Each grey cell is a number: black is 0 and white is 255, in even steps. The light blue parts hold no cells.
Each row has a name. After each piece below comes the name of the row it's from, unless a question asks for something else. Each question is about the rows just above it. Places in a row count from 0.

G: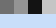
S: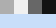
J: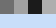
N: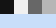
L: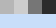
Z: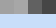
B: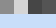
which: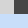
B
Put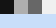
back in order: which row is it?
S

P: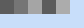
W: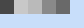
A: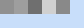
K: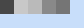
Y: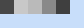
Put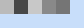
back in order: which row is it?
K
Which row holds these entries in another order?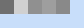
A
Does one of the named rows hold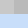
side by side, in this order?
yes
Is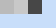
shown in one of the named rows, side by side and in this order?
no

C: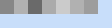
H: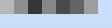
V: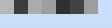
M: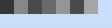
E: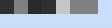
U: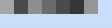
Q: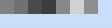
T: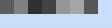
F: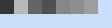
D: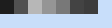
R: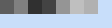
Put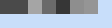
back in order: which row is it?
U
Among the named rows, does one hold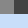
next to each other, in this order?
no
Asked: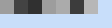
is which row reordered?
V
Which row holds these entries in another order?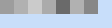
C
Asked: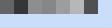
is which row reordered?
F
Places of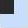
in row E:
2
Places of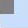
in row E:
1 5 6

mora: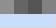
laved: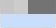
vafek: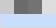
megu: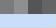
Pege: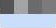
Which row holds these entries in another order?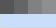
mora
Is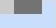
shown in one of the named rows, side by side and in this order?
yes
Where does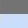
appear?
laved
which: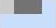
laved
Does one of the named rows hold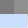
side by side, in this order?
yes

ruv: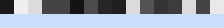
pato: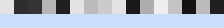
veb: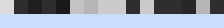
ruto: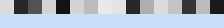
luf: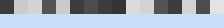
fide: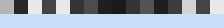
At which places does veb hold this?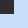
1 3 9 11 12 15
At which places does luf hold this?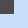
6 14
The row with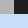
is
pato
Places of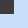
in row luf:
0 5 7 12
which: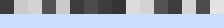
luf

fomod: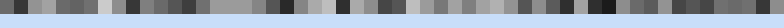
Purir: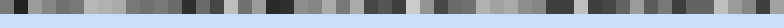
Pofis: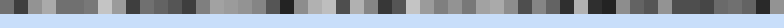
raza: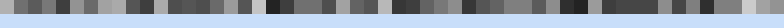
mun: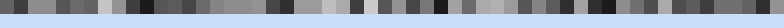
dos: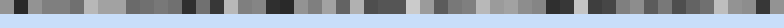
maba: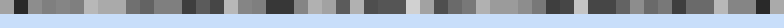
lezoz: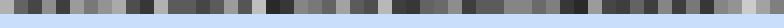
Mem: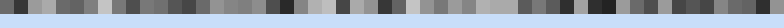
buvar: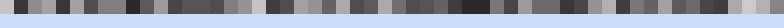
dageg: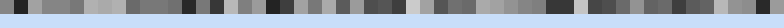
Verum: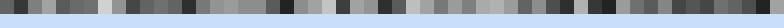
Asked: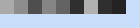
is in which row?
Pofis
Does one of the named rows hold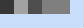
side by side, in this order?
yes
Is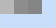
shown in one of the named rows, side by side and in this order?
no
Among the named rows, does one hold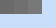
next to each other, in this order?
yes
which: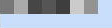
Purir
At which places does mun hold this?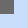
5 14 33
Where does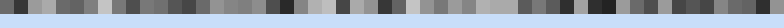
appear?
Mem

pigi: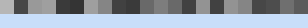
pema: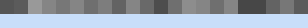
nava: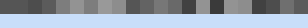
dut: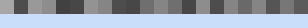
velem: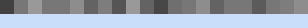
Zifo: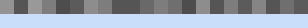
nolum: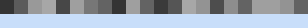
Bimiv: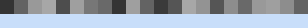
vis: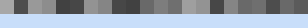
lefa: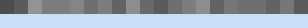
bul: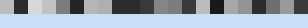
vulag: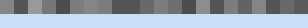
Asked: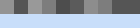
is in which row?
Zifo
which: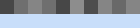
dut
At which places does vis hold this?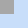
0
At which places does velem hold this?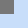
1 3 4 13 16 17 19

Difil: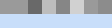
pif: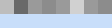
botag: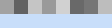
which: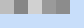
Difil
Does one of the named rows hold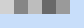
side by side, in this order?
no
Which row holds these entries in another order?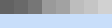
botag
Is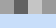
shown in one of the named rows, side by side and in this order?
yes
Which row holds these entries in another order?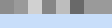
Difil
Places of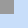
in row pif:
2 4 6
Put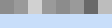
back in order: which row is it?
pif

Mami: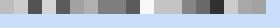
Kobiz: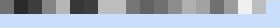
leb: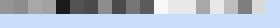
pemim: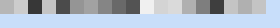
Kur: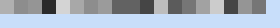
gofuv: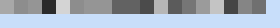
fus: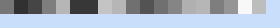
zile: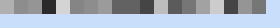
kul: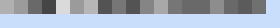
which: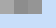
gofuv
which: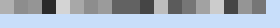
Kur
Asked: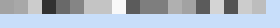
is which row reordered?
Mami

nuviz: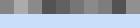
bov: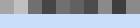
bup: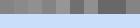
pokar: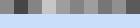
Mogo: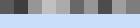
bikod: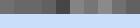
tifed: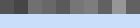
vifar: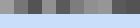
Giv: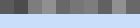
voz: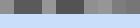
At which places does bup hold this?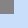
0 3 9
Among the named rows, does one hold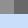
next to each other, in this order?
yes
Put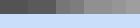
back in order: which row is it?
vifar
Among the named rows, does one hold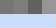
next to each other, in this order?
yes

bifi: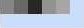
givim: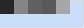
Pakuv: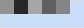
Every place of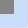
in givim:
1
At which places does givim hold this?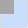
4
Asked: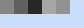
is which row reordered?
Pakuv
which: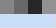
bifi
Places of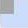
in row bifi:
4
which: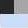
Pakuv
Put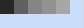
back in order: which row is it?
Pakuv

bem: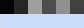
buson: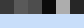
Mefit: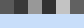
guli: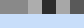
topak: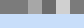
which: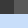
buson
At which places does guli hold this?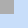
2

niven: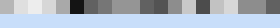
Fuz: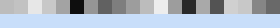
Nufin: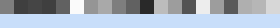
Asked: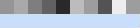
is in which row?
Nufin
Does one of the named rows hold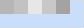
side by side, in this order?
no
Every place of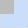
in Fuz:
0 10
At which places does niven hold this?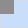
12 17 18

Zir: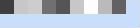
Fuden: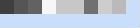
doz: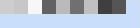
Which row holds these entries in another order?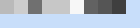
Fuden
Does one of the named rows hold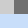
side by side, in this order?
yes
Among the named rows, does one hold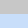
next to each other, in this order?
yes
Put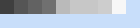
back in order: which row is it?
Fuden

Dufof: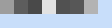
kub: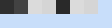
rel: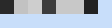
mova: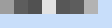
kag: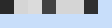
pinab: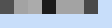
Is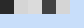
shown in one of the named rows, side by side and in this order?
yes
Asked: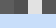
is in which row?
mova
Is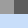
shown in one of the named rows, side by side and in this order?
yes
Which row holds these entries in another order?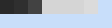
kag

